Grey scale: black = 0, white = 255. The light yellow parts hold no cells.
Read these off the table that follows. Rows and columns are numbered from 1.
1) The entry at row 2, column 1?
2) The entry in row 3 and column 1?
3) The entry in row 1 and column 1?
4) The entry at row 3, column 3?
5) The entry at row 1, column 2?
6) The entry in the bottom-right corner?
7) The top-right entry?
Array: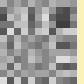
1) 102
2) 74
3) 179
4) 163
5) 134
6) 102
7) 150

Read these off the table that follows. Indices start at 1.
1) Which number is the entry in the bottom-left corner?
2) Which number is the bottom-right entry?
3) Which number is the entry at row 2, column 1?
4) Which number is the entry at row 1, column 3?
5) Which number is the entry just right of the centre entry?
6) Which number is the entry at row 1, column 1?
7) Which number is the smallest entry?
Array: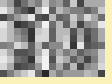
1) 82
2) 69
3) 230
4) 69
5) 185
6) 185
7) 40

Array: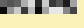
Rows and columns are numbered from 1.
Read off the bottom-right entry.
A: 69
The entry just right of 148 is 202
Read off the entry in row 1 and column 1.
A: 97
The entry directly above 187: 217
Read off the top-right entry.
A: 162

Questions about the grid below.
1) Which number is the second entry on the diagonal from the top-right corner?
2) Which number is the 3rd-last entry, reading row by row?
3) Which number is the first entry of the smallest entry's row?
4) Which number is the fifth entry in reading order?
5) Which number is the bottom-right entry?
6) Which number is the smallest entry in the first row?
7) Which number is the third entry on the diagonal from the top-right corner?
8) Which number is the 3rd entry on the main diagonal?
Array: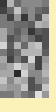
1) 106
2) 106
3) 167
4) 137
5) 151
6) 55
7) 137
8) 151

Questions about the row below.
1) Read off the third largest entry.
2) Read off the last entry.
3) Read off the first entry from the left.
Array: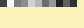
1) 182
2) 49
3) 64

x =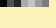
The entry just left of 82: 8
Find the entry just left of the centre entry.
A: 38

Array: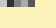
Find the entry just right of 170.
88
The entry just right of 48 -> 127

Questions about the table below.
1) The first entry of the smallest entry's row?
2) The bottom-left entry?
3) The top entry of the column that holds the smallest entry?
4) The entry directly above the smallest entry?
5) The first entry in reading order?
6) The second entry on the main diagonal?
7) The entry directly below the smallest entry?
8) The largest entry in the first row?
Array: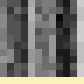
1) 138
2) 124
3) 55
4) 95
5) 109
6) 55
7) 25
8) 205

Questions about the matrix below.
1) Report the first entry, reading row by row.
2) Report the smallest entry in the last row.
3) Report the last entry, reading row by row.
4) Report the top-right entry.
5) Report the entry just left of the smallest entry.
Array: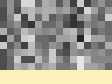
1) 93
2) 77
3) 106
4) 106
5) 174
